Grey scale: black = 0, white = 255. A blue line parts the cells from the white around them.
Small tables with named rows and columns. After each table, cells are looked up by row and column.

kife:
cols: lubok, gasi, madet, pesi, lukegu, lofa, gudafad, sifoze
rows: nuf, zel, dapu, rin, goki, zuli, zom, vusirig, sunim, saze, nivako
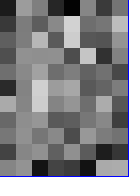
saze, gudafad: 29
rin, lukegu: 77
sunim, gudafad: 124
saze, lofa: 91
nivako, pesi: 68
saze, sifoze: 54
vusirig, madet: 150
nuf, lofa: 134
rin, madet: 143
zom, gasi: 133
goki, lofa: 98
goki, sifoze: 72
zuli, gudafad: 100
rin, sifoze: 130
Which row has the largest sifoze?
zel

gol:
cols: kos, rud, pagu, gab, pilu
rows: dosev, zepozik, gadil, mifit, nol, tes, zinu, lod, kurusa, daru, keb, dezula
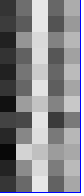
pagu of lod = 227
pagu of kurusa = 222
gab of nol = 102
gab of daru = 156
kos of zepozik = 60
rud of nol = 117
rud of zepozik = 91
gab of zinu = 131
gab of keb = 124
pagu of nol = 203

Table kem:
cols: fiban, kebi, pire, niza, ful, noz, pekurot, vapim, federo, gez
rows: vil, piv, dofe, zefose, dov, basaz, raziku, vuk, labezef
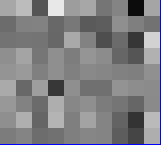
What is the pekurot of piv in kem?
93
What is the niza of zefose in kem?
143
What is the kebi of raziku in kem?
130
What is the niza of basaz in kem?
55
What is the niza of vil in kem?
232
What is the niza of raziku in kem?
174
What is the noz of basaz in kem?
112
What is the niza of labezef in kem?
113
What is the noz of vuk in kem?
163
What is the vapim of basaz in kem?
147
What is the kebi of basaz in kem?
104
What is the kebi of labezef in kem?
132
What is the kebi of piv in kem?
129
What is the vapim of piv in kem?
143
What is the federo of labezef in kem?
69
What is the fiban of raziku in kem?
152
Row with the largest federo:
basaz

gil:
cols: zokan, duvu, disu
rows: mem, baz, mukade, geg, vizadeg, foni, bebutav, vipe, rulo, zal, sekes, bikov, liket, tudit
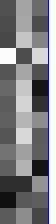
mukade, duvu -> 198
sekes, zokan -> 96
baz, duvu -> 167
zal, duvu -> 160
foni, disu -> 22
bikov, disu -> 146
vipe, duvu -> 181
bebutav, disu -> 50
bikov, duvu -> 46
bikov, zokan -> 45
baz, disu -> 75
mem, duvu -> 163
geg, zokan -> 252
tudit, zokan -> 90

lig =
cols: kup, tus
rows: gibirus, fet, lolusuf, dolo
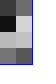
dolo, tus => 87
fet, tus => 213
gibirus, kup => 59
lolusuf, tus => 193
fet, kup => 17
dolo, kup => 117
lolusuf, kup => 186
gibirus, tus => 110
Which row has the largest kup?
lolusuf

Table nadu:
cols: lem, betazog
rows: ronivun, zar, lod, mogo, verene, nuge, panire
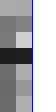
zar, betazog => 129
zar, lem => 119
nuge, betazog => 150
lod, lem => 123
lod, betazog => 207
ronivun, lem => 172
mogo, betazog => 31
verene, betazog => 173
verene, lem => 110
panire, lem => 107
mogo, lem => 28
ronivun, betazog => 170
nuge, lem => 105
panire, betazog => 175

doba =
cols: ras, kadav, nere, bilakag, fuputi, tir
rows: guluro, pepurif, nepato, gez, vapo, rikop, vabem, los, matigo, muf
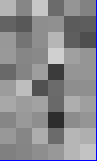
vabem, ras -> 168
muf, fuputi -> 182
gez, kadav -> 134
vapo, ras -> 105
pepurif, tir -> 93
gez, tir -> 149
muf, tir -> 195
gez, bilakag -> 208
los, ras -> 134
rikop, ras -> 156
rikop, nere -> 81

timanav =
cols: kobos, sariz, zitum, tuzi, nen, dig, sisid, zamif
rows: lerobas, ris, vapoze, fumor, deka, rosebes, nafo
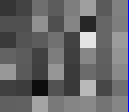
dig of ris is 38
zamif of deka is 138
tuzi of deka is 150
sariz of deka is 90
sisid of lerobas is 90
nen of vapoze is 66
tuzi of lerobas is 92
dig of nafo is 137
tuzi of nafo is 121
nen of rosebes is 57
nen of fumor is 63

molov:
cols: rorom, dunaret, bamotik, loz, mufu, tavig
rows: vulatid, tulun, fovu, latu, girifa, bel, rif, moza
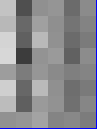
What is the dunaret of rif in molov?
95
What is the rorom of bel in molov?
207
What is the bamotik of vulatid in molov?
144
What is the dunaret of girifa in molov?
124
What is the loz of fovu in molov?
145
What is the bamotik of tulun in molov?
160
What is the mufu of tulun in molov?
116
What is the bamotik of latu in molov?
147
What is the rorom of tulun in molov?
184
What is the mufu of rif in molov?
112
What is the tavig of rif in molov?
134
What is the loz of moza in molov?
132
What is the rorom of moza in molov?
145

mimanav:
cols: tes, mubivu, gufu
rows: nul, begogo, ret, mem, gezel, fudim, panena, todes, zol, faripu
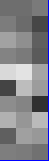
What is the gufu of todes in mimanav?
186
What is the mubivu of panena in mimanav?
132
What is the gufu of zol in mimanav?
152
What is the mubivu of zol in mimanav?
160
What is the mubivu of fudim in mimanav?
189
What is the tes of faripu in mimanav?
126
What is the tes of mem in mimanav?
131
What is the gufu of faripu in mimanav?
113
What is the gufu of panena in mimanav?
48
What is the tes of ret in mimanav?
162
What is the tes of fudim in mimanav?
68
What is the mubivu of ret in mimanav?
143
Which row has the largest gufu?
todes

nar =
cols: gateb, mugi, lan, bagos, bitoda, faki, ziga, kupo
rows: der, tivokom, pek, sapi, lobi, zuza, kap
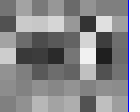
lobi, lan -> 89
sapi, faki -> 241
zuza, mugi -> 130
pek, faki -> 212
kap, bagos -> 163
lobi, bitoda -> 99
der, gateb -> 116
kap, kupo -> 158
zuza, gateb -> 141
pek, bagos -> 89
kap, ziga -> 191
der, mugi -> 163
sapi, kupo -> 108
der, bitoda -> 106
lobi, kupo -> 115
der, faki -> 147
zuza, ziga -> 143
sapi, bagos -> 42
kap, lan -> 183

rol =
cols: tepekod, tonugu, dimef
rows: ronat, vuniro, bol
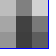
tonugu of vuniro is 65
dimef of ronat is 209
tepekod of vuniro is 166
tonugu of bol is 62
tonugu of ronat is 128
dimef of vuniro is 121
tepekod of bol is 149
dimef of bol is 93
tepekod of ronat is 189

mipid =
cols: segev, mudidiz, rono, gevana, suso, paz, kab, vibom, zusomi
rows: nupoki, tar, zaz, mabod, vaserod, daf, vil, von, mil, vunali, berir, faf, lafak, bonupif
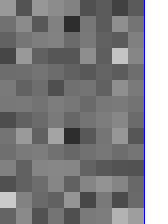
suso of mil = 45
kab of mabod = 94
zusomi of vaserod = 110
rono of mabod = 97
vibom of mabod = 196
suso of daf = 112
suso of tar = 45
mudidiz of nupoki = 83
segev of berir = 129
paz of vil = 105
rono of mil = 96
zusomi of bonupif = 158

